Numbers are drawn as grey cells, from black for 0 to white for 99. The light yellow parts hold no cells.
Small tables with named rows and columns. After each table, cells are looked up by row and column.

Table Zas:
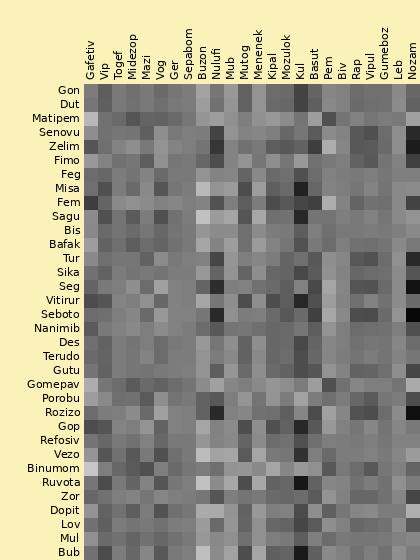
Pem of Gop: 59
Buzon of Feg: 57
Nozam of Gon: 40
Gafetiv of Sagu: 54
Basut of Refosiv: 43
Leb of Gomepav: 45
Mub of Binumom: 57
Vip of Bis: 41
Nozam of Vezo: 60
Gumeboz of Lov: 44
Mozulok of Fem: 34
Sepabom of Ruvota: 49

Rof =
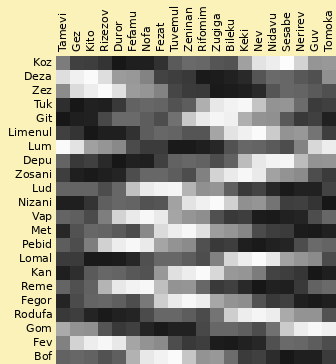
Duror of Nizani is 40
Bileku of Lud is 37
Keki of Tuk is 96
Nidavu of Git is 56
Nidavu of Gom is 44
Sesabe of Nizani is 24
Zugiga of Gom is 40
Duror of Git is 41
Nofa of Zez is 58
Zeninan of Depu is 40
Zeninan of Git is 78
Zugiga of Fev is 11
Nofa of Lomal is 31
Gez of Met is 32
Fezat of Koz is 19
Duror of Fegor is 37
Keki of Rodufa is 92
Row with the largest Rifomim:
Kan

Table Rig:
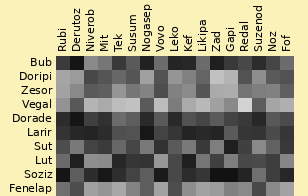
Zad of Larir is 14
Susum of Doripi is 33
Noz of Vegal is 64
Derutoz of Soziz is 36
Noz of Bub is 27
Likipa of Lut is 46
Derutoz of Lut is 12
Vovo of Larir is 26
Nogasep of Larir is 9
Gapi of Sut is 12
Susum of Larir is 32
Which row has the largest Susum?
Vegal

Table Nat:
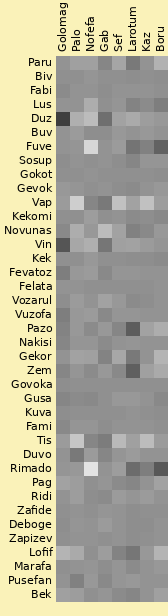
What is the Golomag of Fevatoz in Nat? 49
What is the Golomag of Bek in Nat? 62
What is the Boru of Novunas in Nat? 59
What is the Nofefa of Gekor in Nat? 62
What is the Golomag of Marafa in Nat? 56
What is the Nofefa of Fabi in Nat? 57
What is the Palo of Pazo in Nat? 59
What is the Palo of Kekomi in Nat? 56
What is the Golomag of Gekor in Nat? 57
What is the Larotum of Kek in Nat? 55
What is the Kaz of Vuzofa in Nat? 57
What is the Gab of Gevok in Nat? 57

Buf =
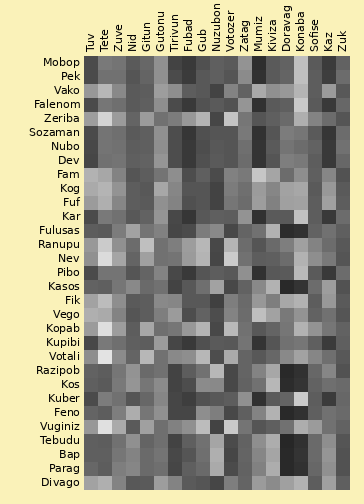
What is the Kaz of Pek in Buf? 24
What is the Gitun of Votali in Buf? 71
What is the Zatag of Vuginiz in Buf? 45
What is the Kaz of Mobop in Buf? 23
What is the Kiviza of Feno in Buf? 69
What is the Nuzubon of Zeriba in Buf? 27
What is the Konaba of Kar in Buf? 75
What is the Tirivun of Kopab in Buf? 46
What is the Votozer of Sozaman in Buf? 33
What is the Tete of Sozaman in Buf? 45
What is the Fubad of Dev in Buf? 22
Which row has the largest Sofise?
Vuginiz

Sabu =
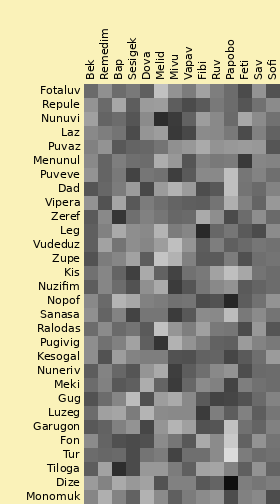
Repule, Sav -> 44
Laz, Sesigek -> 29
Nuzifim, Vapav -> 33
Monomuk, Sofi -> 30
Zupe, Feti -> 31
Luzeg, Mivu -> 53
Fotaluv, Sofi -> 32
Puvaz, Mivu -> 56
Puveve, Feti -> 46
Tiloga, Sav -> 57
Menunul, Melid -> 67
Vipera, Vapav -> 37
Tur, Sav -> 42

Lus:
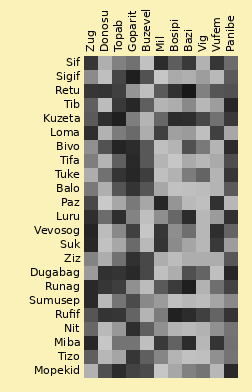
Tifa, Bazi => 66
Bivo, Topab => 14
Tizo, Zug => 37
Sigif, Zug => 54
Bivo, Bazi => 31
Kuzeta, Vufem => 44
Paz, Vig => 74
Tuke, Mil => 74
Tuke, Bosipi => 69
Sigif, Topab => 27
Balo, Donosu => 68
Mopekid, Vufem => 71
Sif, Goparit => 44
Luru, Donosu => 42
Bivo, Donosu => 32
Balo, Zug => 47
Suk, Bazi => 64
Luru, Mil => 55
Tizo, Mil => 52

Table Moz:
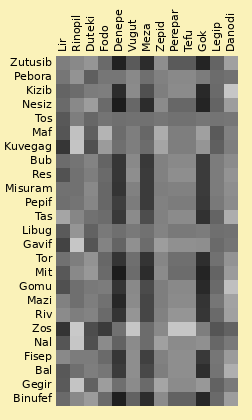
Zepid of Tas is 50
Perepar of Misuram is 50
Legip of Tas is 39
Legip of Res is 48
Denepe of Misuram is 20
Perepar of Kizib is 54

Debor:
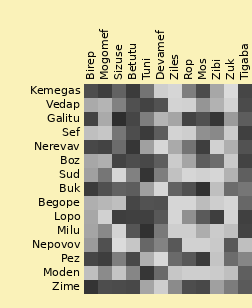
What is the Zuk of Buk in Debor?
42
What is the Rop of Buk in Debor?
31
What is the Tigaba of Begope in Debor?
40
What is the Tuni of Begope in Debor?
32
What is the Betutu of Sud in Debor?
50
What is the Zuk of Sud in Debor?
69
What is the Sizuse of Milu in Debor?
82
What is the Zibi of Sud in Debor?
83
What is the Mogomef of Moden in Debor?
54
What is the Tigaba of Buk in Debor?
46
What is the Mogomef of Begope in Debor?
71
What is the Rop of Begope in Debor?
83
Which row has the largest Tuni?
Pez

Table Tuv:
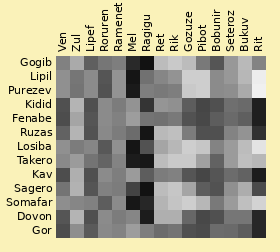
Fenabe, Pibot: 28
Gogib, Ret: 73
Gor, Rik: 45
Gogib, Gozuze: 73
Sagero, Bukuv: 67
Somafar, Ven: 55
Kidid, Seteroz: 43
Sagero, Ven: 45
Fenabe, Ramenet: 50
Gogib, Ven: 50
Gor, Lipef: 35
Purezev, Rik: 49
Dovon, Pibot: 28
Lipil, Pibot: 80
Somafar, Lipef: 50
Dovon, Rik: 68

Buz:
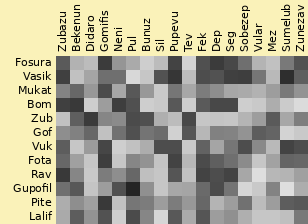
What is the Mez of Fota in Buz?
63
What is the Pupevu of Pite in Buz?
48
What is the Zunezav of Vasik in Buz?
37
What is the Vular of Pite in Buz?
73
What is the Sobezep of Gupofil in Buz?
83
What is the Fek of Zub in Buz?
77
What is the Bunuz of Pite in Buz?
48
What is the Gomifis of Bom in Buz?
61
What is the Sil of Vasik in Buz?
32
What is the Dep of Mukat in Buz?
55
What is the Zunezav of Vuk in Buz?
30
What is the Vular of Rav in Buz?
86
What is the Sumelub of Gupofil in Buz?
86

